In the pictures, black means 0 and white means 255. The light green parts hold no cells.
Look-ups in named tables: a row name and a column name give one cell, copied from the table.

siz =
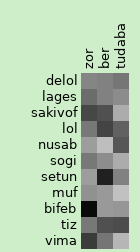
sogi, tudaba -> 172
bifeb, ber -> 153
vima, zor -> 59
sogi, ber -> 141
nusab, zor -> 157
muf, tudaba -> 193
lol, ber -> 68
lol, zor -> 120
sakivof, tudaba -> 172
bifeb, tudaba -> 150
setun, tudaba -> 129
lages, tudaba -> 140
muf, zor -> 145
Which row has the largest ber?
nusab

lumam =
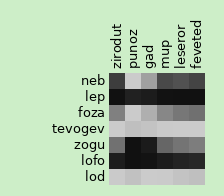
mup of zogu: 102
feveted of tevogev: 203
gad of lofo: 19
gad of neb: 160
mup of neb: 73
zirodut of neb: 61
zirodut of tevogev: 203
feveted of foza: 112
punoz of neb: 203

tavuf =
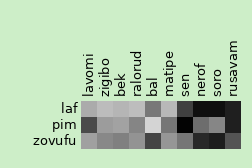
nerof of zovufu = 40
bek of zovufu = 128
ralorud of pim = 133
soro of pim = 134
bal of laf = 120
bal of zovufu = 68
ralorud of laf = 189
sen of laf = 64
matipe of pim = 118
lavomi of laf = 171
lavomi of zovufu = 160
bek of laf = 181
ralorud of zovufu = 147
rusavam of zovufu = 84
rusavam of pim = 31
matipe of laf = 184
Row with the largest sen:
zovufu

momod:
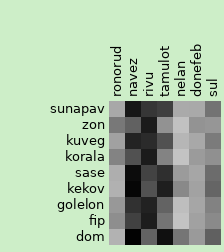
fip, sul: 138
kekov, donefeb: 162
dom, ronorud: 178
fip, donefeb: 161
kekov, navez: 6
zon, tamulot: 146
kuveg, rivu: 43
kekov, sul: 101
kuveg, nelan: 182
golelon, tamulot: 99
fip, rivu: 29
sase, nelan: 155
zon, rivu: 27
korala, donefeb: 155
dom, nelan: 117
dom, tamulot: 16
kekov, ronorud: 177
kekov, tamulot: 30
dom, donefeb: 154

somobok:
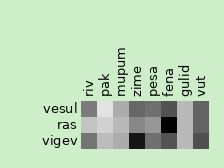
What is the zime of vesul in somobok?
103
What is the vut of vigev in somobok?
80
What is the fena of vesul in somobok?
82
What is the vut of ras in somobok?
99
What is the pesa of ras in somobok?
151
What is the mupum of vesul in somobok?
172
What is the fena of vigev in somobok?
83
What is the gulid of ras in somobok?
185
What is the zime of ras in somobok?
135
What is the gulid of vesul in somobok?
185
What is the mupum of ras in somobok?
184
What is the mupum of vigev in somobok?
172
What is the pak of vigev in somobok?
188

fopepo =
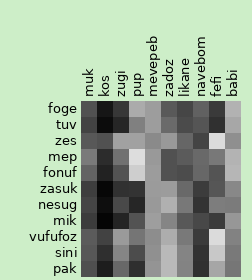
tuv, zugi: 38
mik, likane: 88
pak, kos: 29
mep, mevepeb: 153
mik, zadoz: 133
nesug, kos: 14
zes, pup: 161
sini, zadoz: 185
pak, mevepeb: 148
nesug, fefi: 125
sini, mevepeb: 144
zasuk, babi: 136
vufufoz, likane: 121
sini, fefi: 200
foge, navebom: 97
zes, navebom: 68
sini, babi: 121

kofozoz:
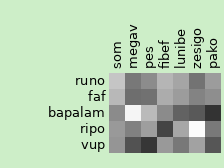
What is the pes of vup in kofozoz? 54
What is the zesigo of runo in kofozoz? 115
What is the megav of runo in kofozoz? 120
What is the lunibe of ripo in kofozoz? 167
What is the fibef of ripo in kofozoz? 68
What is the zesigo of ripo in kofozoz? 252
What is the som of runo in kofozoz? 197
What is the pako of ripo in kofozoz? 121
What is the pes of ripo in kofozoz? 158
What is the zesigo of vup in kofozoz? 162
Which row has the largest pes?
bapalam

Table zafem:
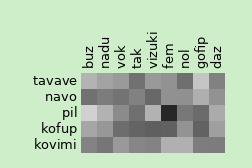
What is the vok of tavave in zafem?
154
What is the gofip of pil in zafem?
107
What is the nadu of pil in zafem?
178
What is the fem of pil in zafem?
39
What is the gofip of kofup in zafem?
98
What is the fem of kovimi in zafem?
176
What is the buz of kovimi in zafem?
131
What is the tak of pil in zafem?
112
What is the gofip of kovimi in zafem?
125
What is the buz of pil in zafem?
209
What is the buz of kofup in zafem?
166
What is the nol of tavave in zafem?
111
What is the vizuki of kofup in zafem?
95
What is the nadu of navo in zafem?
124
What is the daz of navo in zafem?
146
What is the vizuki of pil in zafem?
178
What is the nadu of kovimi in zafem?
118
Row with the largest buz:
pil

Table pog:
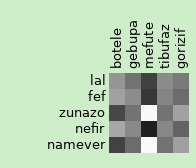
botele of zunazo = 71
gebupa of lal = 115
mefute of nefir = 31
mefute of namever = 250
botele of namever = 66
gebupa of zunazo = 115
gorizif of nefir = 99
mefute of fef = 55
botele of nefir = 167
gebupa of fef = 140
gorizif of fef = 108
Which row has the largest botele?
nefir

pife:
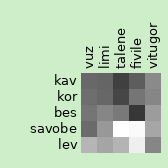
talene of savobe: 255
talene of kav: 64
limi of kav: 101
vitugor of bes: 156
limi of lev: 165
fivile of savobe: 250
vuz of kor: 110
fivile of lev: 239
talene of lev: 180
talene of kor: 70
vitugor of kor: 134
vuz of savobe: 107
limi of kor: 103
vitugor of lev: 134
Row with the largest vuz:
lev

